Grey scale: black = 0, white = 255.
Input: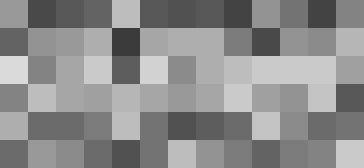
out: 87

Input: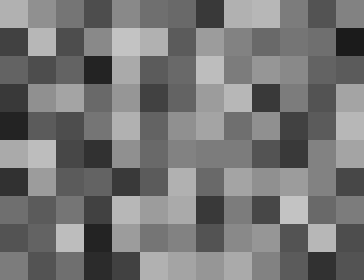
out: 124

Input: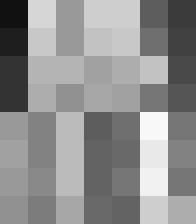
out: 130

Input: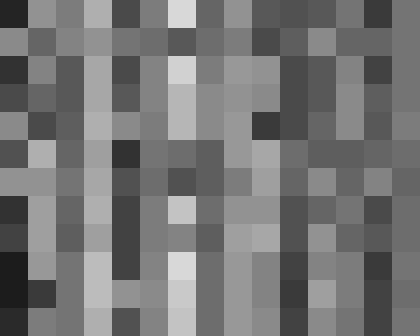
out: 116

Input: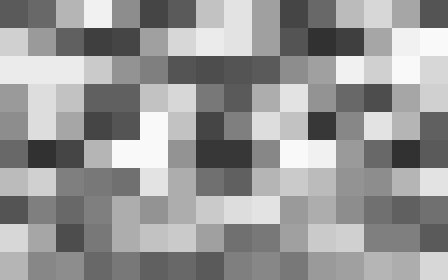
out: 112

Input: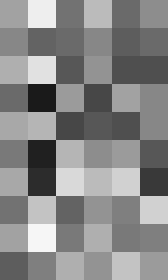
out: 209

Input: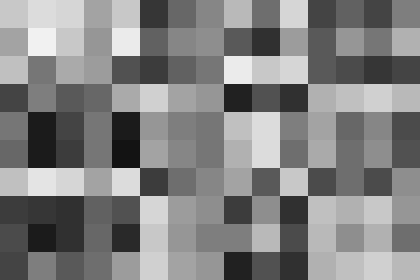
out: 150
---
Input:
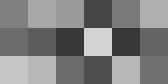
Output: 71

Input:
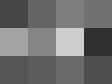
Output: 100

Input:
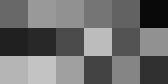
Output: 117

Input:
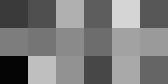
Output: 93

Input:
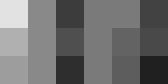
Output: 122

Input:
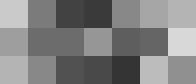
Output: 136

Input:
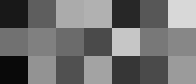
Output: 39

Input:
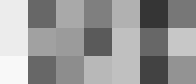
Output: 177

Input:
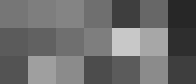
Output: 62
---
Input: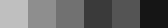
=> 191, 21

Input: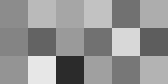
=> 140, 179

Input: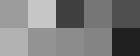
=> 155, 32

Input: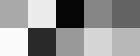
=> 169, 184

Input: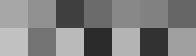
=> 167, 159

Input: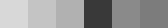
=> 216, 124

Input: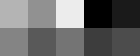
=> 180, 76
